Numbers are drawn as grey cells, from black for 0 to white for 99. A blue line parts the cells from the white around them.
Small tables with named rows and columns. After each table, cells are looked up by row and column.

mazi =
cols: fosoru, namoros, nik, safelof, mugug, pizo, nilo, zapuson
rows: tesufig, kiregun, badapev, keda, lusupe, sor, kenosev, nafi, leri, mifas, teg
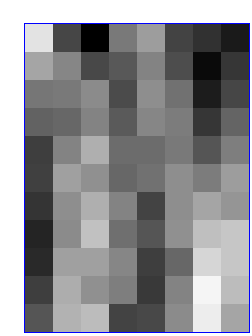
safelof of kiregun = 34
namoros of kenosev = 55
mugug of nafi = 33
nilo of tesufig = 19
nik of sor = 56
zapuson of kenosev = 58
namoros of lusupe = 51
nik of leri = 62
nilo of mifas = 95
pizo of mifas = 51
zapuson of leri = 77
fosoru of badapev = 46
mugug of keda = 52
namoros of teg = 69
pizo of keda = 48
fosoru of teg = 33
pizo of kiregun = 30
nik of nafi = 75

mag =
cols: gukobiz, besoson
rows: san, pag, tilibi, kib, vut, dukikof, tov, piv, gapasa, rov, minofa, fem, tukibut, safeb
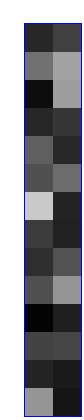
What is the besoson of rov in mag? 58
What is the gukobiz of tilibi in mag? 5
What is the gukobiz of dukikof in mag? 31
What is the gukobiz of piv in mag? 23
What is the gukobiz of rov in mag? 31
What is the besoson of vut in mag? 16
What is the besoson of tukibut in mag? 10
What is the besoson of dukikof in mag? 42
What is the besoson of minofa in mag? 12
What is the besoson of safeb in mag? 8
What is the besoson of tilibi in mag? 61
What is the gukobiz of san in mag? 15
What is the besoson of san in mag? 25
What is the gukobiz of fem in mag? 26
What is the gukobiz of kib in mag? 15
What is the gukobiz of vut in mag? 37
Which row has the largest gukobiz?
tov

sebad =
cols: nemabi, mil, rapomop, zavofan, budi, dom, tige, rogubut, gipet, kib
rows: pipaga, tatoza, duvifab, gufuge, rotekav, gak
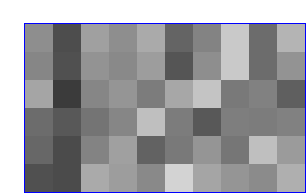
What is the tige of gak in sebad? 64
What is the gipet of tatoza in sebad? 42
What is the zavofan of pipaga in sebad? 55
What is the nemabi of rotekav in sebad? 40
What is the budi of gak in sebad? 53
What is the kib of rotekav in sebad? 60
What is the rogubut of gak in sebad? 58
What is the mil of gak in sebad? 29
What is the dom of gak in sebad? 82
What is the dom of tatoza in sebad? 33
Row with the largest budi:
gufuge

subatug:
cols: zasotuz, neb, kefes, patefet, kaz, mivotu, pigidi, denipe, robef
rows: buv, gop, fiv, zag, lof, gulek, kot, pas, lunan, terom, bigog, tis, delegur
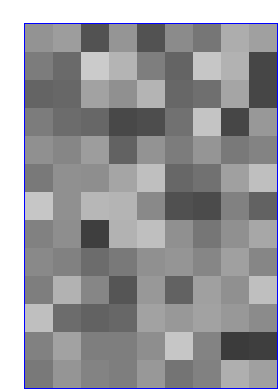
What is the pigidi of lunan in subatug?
52
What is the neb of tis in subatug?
63
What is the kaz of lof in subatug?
57
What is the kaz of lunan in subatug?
56
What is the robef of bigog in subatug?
54
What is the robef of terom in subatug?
74
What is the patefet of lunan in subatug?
47
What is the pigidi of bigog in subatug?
63
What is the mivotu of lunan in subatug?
58
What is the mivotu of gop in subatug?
39
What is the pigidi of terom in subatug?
62
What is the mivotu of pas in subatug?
56
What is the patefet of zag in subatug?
28
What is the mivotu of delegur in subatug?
45
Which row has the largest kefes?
gop

